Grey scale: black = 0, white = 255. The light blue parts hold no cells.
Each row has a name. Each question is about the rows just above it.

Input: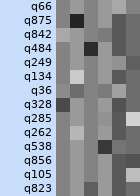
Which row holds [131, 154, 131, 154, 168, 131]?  q66
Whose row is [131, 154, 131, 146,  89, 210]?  q285
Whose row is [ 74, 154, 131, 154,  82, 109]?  q328

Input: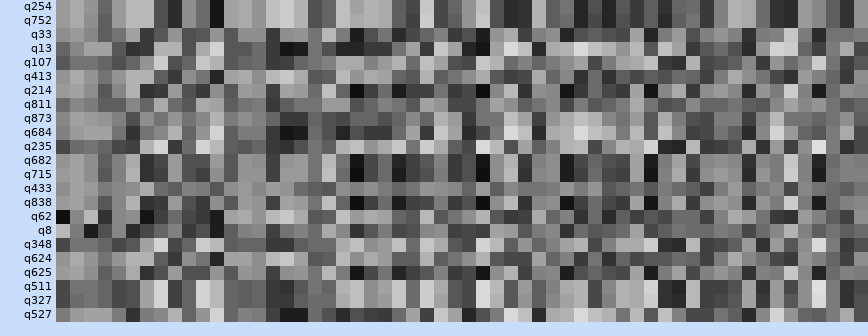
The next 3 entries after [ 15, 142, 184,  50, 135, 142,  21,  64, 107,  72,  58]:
[162,  21, 129]
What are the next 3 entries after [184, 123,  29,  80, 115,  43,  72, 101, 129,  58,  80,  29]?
[148, 170,  64]
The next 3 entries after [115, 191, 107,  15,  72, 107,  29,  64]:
[ 80, 123,  58]
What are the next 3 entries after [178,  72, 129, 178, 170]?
[204,  50,  43]

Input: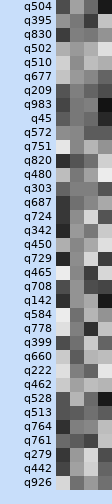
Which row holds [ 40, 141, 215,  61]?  q729
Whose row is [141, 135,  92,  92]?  q572

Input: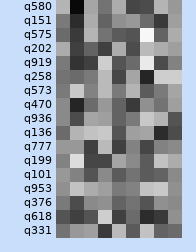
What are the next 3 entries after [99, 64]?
[172,  76, 186]
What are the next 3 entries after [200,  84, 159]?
[165,  44,  76]
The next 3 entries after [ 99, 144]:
[152, 107,  58]
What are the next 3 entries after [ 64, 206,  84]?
[107, 234,  76]
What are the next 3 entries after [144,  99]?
[115,  84, 144]

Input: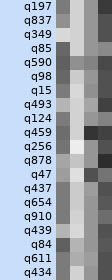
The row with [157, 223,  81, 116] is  q47
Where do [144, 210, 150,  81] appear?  q837
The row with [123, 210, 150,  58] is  q197
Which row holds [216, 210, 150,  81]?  q349
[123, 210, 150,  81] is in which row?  q434

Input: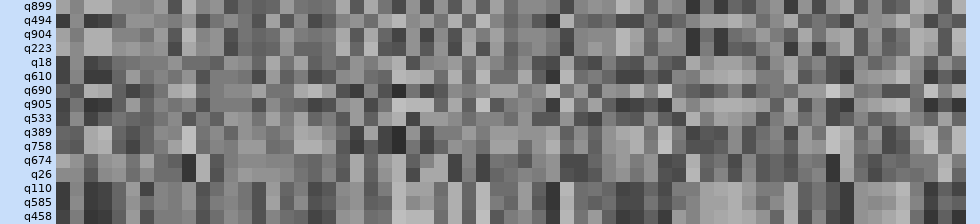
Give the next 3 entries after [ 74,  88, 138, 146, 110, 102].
[182, 175, 168]
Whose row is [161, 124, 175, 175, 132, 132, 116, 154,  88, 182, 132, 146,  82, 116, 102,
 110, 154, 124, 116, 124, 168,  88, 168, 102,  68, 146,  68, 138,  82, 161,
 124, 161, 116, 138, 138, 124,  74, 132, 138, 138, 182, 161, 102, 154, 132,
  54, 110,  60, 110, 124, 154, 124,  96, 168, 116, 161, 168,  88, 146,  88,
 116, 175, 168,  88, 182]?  q904
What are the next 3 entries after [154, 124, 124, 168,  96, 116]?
[ 88,  60, 146]
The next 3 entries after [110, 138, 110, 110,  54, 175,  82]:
[132, 154, 146]
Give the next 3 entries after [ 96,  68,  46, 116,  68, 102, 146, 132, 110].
[161, 161, 110]
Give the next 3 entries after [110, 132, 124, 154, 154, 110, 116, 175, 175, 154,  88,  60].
[96, 68, 46]

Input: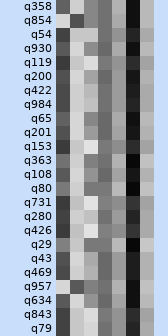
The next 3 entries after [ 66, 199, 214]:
[113, 147,  36]
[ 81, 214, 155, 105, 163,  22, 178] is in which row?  q201
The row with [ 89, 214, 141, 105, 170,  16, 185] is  q930
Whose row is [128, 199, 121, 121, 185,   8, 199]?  q29
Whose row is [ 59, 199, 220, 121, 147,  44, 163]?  q119
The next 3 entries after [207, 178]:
[105, 155,  29]

